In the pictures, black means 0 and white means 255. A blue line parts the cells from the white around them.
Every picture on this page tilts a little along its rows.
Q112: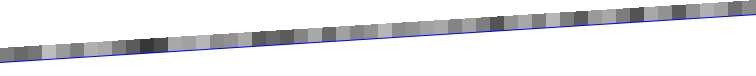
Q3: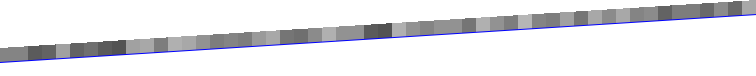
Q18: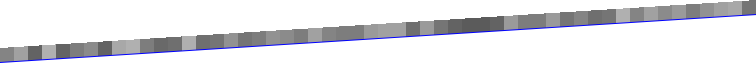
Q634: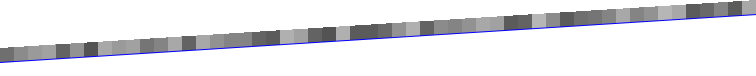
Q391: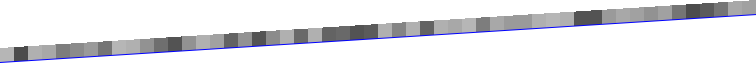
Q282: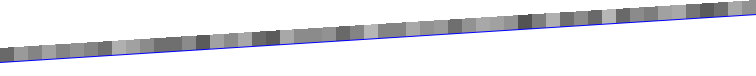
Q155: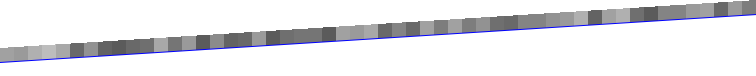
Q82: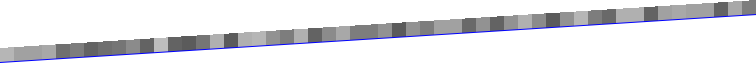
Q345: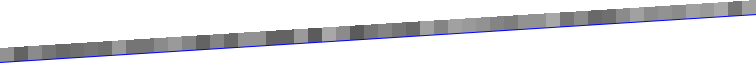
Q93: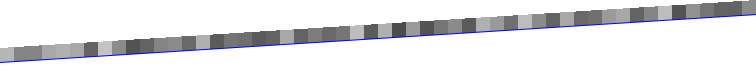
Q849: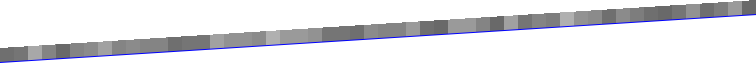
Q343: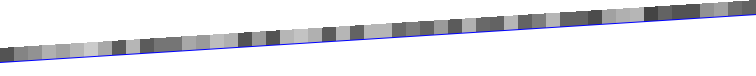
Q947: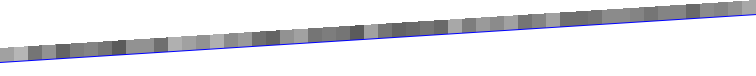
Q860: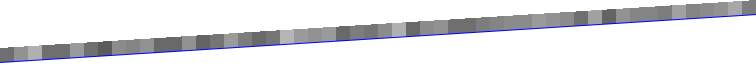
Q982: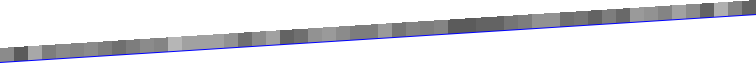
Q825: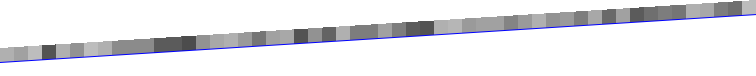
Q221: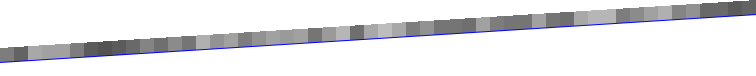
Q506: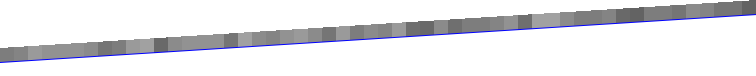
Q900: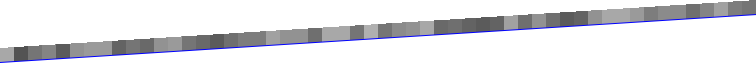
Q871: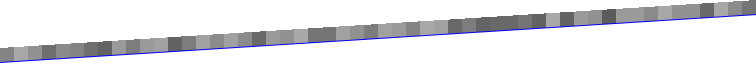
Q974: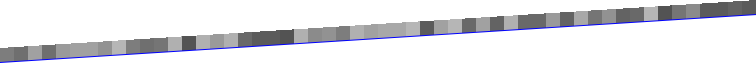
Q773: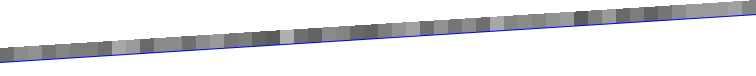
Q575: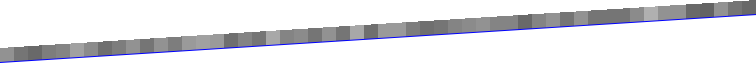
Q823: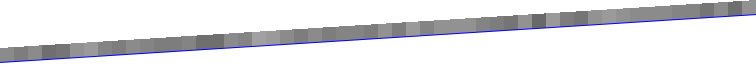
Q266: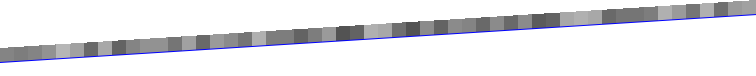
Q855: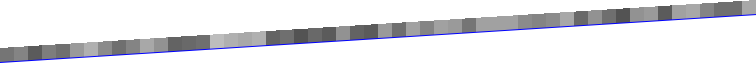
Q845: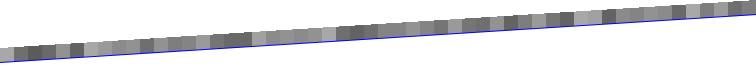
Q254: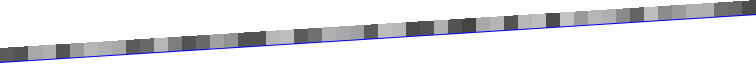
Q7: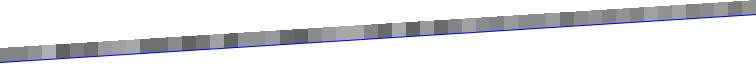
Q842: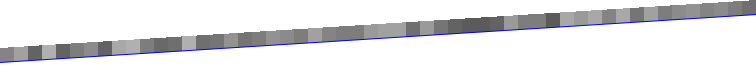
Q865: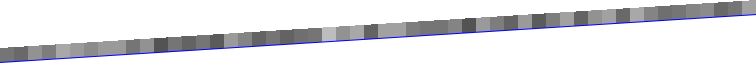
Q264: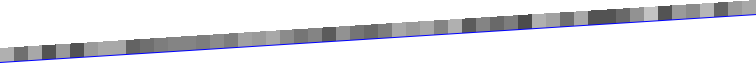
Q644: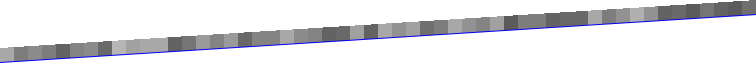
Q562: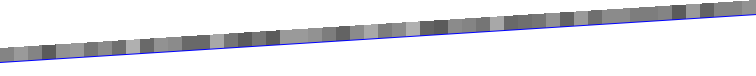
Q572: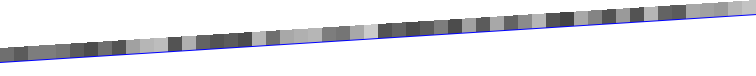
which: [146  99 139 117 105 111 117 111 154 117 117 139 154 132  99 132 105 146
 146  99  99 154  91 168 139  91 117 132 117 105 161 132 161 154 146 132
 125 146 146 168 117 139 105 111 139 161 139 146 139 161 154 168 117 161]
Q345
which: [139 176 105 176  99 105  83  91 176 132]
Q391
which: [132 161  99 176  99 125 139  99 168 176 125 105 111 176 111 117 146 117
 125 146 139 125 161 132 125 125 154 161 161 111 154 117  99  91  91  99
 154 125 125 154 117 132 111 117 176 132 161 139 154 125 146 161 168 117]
Q18

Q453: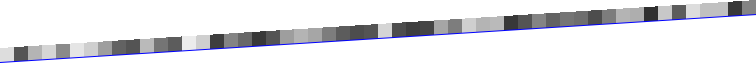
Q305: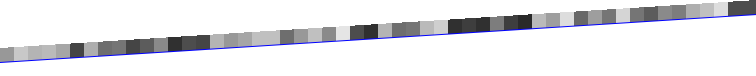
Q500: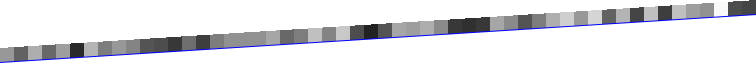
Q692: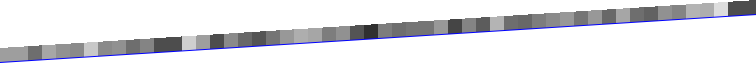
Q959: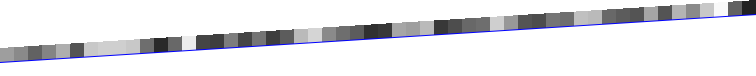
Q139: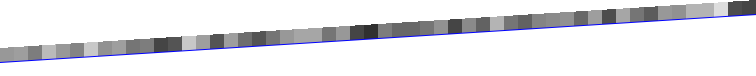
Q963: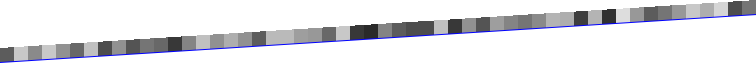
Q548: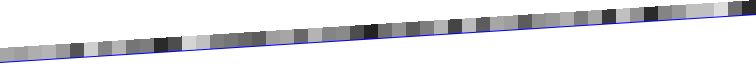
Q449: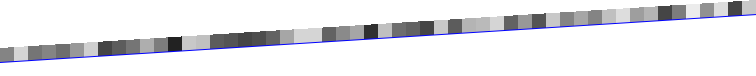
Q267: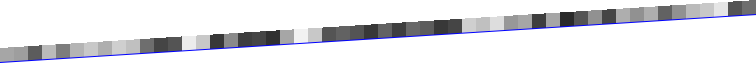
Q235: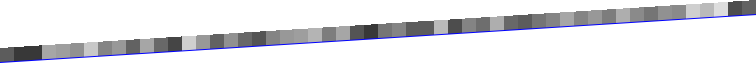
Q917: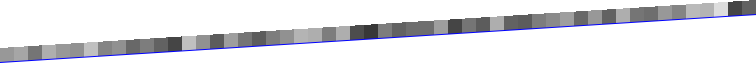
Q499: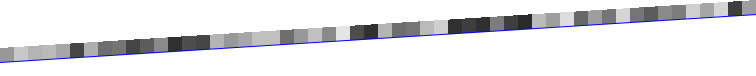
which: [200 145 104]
Q963
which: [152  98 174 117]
Q917
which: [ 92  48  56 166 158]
Q959
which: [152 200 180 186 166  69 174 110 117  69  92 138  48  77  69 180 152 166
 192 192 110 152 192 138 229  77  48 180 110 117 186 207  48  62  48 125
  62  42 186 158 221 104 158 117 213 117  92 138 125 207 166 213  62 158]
Q499
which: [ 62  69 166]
Q453

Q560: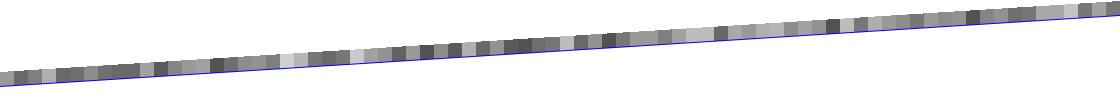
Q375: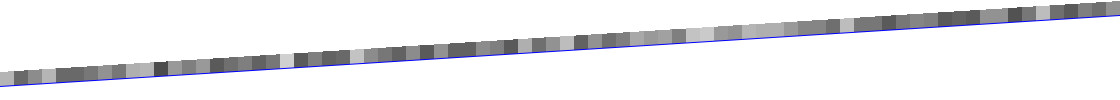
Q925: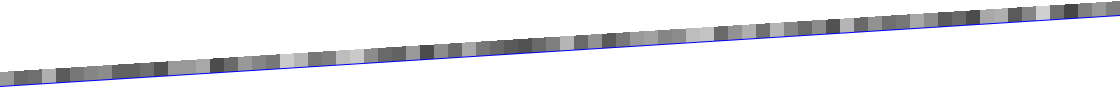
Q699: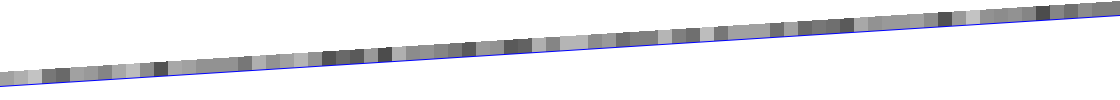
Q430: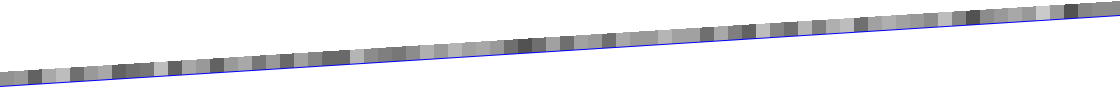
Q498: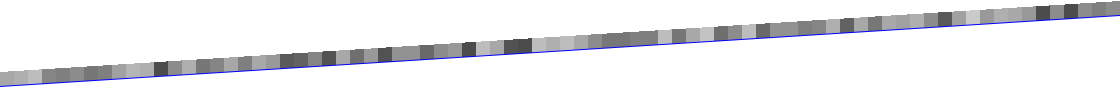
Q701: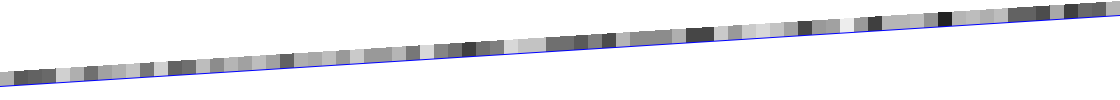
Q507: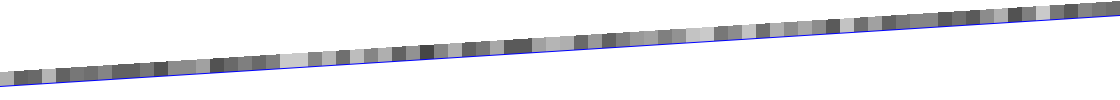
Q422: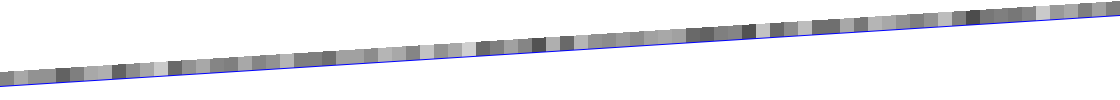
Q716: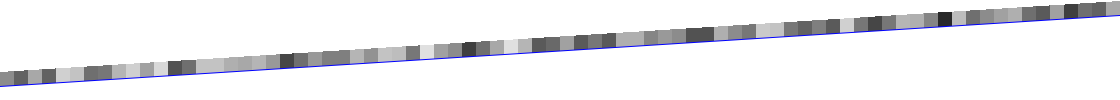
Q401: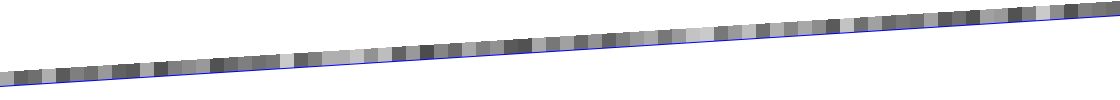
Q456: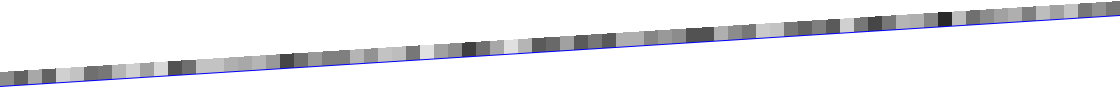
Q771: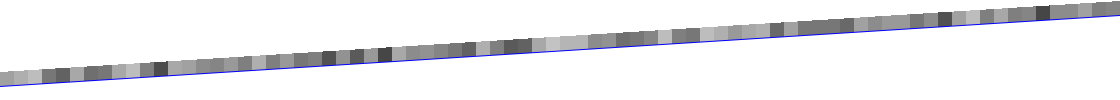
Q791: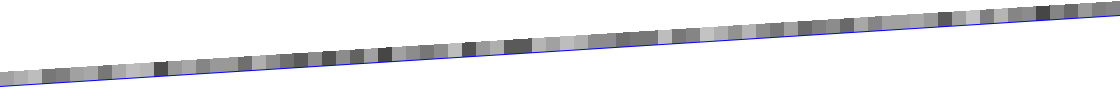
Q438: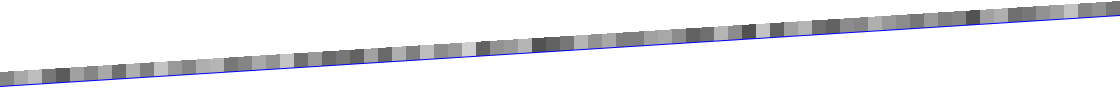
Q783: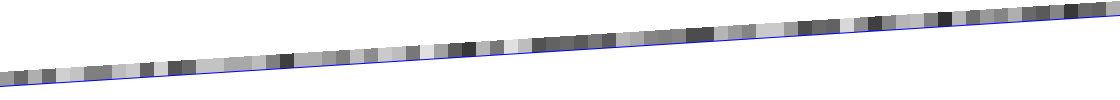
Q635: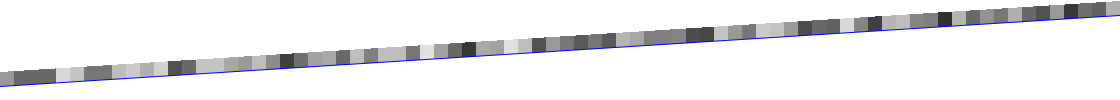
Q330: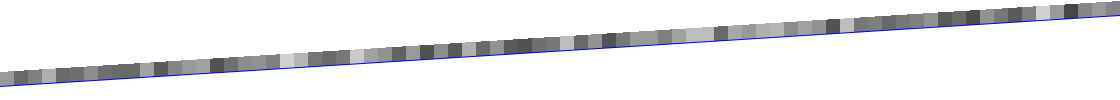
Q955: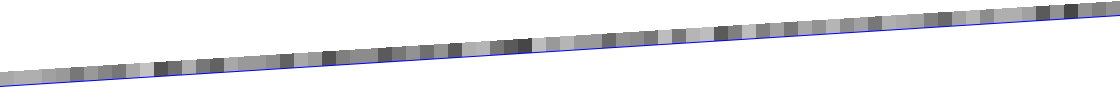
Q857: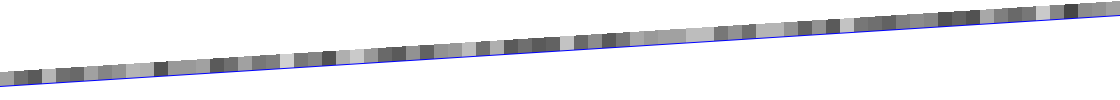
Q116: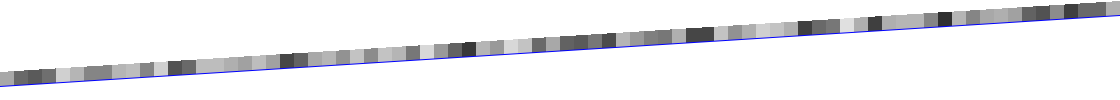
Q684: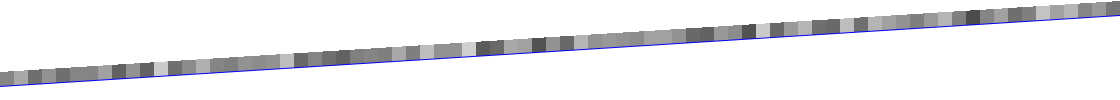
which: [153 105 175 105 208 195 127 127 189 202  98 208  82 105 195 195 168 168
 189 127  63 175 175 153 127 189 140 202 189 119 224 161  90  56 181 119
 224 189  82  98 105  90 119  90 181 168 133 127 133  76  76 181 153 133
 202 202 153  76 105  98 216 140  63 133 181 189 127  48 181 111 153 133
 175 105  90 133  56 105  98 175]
Q783
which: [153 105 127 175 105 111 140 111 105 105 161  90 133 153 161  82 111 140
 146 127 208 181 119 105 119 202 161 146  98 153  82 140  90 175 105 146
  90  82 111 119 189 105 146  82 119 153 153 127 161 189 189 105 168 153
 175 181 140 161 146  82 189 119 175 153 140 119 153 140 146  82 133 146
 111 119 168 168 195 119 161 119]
Q560
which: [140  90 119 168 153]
Q857
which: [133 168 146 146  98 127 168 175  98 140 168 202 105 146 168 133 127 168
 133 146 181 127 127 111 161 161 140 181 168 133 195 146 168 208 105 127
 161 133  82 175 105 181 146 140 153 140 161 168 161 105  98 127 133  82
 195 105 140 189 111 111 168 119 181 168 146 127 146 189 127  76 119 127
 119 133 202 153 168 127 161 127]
Q422
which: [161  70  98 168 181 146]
Q116
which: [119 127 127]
Q498
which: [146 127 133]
Q498

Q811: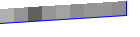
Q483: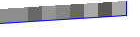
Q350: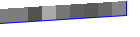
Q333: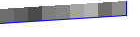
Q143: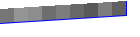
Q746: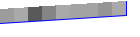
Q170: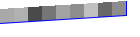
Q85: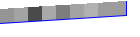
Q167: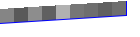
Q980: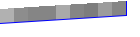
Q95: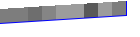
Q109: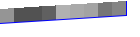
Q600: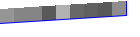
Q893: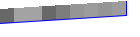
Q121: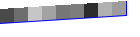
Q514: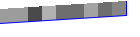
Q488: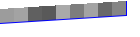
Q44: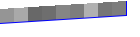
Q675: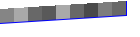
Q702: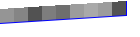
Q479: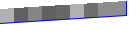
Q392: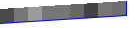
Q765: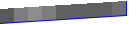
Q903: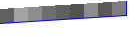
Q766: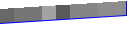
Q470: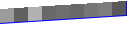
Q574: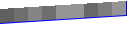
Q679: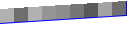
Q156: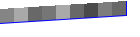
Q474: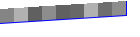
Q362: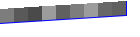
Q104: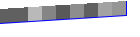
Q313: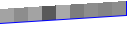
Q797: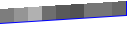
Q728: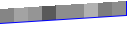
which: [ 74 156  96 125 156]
Q362
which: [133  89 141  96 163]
Q104
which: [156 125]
Q95
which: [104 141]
Q170
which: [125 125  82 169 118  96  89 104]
Q350
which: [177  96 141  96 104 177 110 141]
Q474

